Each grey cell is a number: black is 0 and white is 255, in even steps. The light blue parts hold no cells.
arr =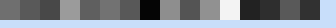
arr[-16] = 111
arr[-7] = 84
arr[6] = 88
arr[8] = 142
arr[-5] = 243

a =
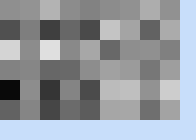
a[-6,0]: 143
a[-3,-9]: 130
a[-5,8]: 171
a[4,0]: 9
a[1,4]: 74
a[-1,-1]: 163
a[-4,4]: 167
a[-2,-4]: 187
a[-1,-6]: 107
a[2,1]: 140
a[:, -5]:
[130, 74, 167, 141, 75, 92]
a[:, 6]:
[145, 164, 142, 155, 191, 167]
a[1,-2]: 98
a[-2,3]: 132
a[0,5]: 140

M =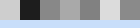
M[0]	206
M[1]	29
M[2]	136
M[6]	138

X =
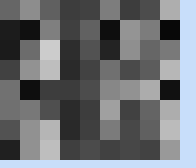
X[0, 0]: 102
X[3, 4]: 66
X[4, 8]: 17
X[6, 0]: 82
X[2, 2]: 204
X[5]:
[112, 120, 79, 43, 61, 160, 65, 100, 173]
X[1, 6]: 148
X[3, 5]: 112
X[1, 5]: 14
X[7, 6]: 71
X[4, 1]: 14
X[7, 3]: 63
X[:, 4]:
[65, 97, 82, 66, 76, 61, 63, 75]
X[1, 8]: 8
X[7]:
[32, 145, 190, 63, 75, 65, 71, 66, 153]
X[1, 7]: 124
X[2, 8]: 121
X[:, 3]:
[61, 64, 45, 42, 60, 43, 41, 63]
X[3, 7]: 92

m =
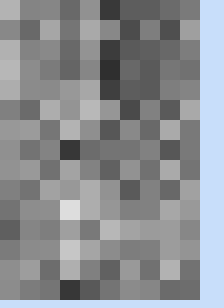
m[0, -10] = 179
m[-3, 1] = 139
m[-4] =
[95, 133, 126, 159, 121, 183, 163, 155, 156, 135]
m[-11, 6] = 93
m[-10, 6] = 74
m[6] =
[152, 155, 118, 179, 143, 87, 137, 105, 170, 121]
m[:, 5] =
[57, 136, 60, 47, 63, 150, 87, 116, 97, 146, 150, 183, 140, 97, 116]
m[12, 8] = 156
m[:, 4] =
[145, 169, 147, 134, 167, 184, 143, 108, 130, 173, 173, 121, 165, 128, 89]
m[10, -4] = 128
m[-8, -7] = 55
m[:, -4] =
[93, 76, 90, 104, 93, 74, 137, 116, 146, 90, 128, 163, 125, 153, 139]
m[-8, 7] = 129
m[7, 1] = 115
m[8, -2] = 170
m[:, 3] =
[105, 117, 105, 101, 152, 148, 179, 55, 163, 152, 221, 159, 198, 175, 55]
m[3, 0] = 183
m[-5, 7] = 129
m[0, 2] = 134
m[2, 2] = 137
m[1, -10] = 136
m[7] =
[144, 115, 131, 55, 108, 116, 116, 129, 87, 121]
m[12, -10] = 123
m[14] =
[140, 124, 117, 55, 89, 116, 139, 134, 107, 109]
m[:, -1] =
[122, 159, 125, 113, 132, 169, 121, 121, 116, 161, 153, 135, 148, 114, 109]
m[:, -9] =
[132, 105, 131, 140, 139, 107, 155, 115, 153, 115, 141, 133, 139, 157, 124]

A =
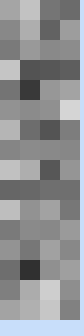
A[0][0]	165
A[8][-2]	87
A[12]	[147, 119, 161, 136]
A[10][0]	190
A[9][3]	111
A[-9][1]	139
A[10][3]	119
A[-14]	[122, 153, 137, 140]
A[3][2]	87
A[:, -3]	[194, 174, 153, 83, 57, 139, 109, 139, 174, 104, 146, 138, 119, 48, 172, 176]
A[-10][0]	181
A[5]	[146, 139, 144, 213]
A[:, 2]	[117, 98, 137, 87, 151, 144, 84, 137, 87, 111, 162, 136, 161, 144, 206, 198]
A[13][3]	159
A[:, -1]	[107, 157, 140, 94, 163, 213, 125, 135, 149, 111, 119, 154, 136, 159, 142, 129]
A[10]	[190, 146, 162, 119]
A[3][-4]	197
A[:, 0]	[165, 136, 122, 197, 116, 146, 181, 133, 193, 102, 190, 122, 147, 110, 127, 163]

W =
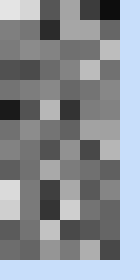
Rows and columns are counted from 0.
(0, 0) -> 228
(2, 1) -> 139
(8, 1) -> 113
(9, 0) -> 218
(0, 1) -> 214
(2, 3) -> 112
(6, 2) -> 116
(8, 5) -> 96
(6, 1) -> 140
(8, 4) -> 112
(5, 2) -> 183
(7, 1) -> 116
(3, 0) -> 81
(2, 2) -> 131
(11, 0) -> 91
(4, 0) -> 115
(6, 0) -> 113
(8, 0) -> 94
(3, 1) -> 75
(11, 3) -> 73

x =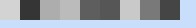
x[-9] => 211
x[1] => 53
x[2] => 173

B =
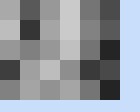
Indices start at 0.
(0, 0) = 169
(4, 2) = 146
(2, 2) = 151
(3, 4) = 58
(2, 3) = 192
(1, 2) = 165
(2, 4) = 116
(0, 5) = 75
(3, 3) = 142
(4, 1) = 164
